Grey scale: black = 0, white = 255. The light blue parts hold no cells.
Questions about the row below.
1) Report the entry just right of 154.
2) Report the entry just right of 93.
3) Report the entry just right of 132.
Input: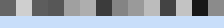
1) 188
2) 87
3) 154

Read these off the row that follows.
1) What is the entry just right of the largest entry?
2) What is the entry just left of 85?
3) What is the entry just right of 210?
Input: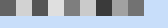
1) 126
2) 210
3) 85

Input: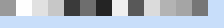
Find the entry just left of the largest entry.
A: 153
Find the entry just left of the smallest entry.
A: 110

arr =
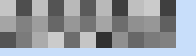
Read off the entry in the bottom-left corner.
84
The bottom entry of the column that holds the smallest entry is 49
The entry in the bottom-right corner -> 129
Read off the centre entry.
116
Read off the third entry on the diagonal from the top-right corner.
103
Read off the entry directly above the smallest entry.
165
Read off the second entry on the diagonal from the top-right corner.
151
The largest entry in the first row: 203
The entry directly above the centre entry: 90
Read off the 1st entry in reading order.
197

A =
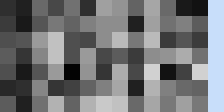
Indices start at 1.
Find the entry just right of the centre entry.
92
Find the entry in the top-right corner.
18
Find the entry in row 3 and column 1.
79
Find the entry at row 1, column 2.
32
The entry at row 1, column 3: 105
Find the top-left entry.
47
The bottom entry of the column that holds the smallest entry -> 99
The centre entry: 72
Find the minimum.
3
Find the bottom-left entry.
92
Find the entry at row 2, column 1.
59
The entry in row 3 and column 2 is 85
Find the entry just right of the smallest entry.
147
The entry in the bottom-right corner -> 120
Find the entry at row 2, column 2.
25
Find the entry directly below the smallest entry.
65
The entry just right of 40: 47

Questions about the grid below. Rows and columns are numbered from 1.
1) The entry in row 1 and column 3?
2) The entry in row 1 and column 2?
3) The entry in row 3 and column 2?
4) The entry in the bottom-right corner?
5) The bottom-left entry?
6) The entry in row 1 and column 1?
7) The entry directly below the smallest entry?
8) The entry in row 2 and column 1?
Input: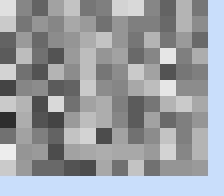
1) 99
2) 134
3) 154
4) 154
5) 202
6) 224
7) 113
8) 202

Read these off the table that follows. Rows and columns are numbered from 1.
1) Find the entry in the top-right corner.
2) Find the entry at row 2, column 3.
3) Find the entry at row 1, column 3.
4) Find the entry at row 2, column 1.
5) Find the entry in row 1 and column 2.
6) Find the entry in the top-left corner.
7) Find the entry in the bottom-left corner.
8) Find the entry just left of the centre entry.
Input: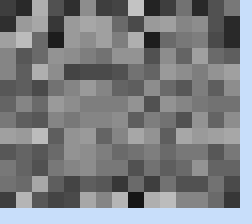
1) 120
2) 167
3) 175
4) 47
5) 41
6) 62
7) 62
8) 126

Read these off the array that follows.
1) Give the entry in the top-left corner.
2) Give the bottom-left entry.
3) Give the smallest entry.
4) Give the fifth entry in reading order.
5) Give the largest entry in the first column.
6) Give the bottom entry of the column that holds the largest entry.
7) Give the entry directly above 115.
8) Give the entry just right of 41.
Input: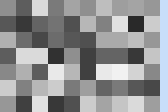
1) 143
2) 151
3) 41
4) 164
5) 204
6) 197
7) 122
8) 204

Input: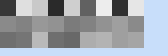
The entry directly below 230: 138
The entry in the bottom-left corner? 111
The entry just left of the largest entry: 97
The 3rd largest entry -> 223
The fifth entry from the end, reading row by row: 104
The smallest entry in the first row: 42
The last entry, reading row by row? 165
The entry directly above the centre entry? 207

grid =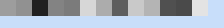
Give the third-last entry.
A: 80
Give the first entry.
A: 157
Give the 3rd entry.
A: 32
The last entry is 227

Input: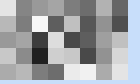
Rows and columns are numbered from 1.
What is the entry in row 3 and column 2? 165
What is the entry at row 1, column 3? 153
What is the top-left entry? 228
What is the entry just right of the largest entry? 94
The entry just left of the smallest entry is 139
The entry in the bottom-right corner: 228
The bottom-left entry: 171
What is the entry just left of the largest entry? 125
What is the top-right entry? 102
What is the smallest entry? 32
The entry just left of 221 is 61
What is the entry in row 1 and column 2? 133
